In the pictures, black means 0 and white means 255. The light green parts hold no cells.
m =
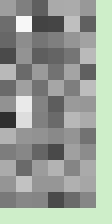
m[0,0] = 158
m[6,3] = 93
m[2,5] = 162
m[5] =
[106, 160, 114, 166, 126, 189]
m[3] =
[74, 147, 94, 100, 117, 186]
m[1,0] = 109
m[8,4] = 148
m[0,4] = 171
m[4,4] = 164
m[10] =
[171, 106, 156, 179, 133, 170]
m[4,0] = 185
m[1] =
[109, 247, 67, 69, 191, 96]
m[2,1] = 141
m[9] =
[125, 135, 101, 73, 160, 140]
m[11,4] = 176
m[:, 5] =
[152, 96, 162, 186, 96, 189, 151, 171, 114, 140, 170, 166, 134]
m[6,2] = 131
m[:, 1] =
[127, 247, 141, 147, 106, 160, 234, 221, 149, 135, 106, 194, 135]
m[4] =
[185, 106, 154, 114, 164, 96]
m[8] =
[179, 149, 146, 137, 148, 114]
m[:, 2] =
[95, 67, 117, 94, 154, 114, 131, 128, 146, 101, 156, 150, 133]
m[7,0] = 47

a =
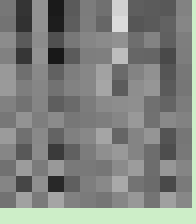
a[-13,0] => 119
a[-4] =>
[134, 88, 139, 58, 96, 124, 143, 153, 132, 109, 77, 120]
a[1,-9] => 29
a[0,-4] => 94
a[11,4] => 95
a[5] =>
[154, 126, 134, 114, 130, 135, 166, 92, 142, 150, 90, 118]
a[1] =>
[115, 49, 146, 29, 93, 125, 102, 219, 86, 90, 98, 134]
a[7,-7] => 122
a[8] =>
[155, 112, 137, 99, 128, 136, 165, 101, 132, 149, 84, 118]
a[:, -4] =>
[94, 86, 110, 102, 131, 142, 143, 153, 132, 132, 156, 115, 152]
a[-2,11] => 122
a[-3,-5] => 139
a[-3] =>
[113, 156, 123, 153, 121, 121, 118, 139, 156, 109, 151, 133]
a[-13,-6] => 112
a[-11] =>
[140, 90, 140, 80, 120, 134, 139, 145, 110, 131, 96, 126]
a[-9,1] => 111
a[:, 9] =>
[91, 90, 131, 101, 145, 150, 112, 113, 149, 109, 109, 107, 116]
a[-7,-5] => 141
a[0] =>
[119, 52, 146, 26, 90, 124, 112, 209, 94, 91, 88, 130]
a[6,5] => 124
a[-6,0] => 119
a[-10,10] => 73

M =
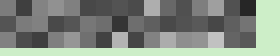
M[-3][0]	124
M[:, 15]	[38, 116, 88]
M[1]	[84, 123, 129, 73, 85, 119, 110, 53, 110, 95, 73, 82, 89, 71, 95, 116]
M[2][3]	127
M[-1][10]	172
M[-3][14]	81
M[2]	[129, 76, 63, 127, 150, 112, 66, 179, 69, 130, 172, 142, 147, 193, 100, 88]
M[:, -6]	[104, 73, 172]
